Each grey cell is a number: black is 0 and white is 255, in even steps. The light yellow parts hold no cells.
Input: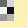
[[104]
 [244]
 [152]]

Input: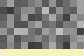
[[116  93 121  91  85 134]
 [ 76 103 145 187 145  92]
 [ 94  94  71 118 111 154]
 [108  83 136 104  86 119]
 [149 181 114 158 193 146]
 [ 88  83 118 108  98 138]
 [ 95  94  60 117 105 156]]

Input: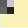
[[ 91]
 [101]]

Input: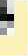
[[ 99]
 [ 48]
 [ 18]
 [194]
 [149]]

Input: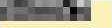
[[146  65 114 136 135 110 151]
 [ 78 112  91  77  92   6  94]
 [ 93  91 110 107  91  53  87]]

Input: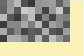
[[106 186  56 153  99]
 [ 99  90 192  68 198]
 [186  59 191 131 136]
 [ 58 135 125  72 140]
 [169 132  94 174  75]
 [ 61 170  95  96 147]]
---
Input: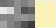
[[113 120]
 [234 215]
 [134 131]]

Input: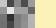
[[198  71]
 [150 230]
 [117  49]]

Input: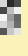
[[215  42]
 [ 71 190]
 [246 154]]

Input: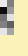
[[233 127]
 [ 13 155]
 [114 226]]

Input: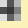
[[216  84]
 [ 76  55]
 [221  99]]

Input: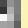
[[ 73 146]
 [ 51 174]
 [247 194]]

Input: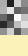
[[172  31]
 [178 229]
 [103  62]]

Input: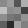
[[138 156]
 [192 141]
 [142 119]]

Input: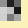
[[145  32]
 [210 193]
 [207 124]]
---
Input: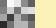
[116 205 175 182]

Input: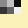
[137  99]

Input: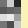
[115  99 159]

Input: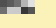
[ 80 203]

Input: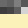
[105  69]

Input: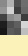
[137 210 154 213]

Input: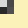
[217  80]
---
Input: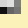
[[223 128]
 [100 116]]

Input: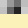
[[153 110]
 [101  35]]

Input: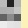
[[ 34 181]
 [177 197]]

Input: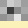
[[206 190]
 [ 61 138]]

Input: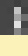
[[ 70  63]
 [ 67 195]]

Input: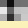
[[ 13 112]
 [ 98 194]]

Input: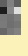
[[129  95]
 [137 223]]

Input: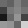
[[ 97 128]
 [120 133]]
